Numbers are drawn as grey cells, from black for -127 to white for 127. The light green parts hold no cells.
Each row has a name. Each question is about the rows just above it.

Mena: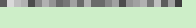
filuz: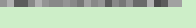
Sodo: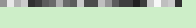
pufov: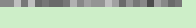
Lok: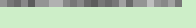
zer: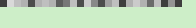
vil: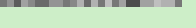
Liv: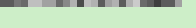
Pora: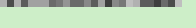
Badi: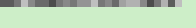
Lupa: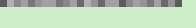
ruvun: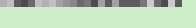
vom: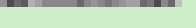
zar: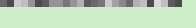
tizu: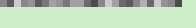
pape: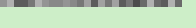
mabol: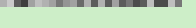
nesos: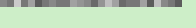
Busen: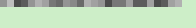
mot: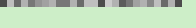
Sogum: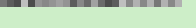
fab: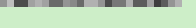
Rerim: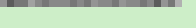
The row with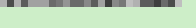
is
Pora
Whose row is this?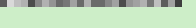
Mena

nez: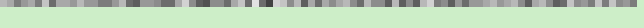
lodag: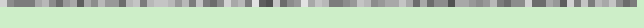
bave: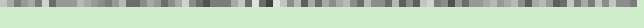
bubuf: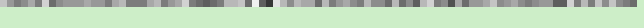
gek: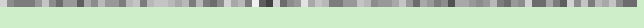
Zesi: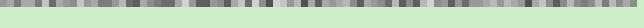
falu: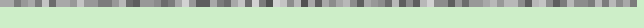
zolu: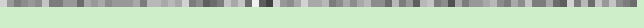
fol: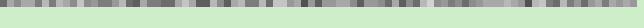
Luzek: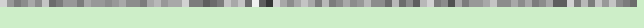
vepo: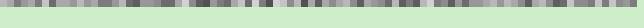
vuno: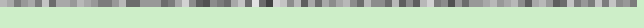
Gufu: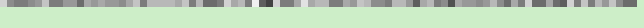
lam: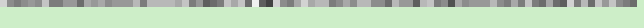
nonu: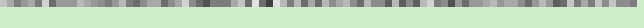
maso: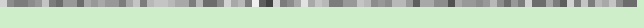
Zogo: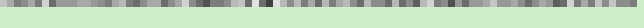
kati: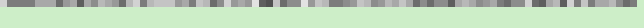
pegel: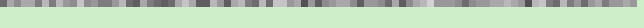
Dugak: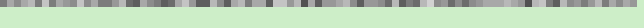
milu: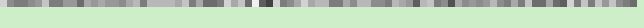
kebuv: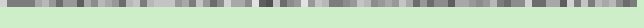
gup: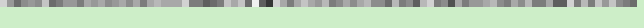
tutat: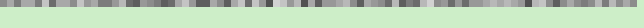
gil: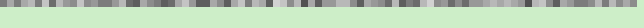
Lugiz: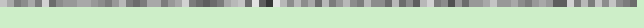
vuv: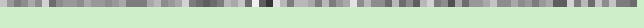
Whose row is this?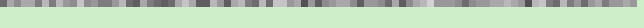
pegel
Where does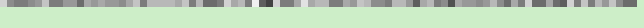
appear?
Gufu
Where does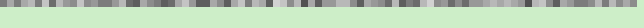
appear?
gil
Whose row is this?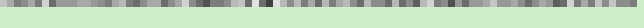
Zogo
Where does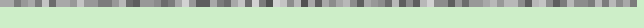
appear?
falu

